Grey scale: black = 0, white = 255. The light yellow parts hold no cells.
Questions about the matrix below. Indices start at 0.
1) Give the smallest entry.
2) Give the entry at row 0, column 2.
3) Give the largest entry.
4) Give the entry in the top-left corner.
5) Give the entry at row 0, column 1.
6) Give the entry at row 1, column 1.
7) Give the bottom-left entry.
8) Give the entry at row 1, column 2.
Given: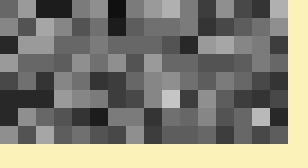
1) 16
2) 28
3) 197
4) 103
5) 154
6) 83
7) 143
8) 166

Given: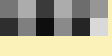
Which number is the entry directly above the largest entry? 150
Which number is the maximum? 217
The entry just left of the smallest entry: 127
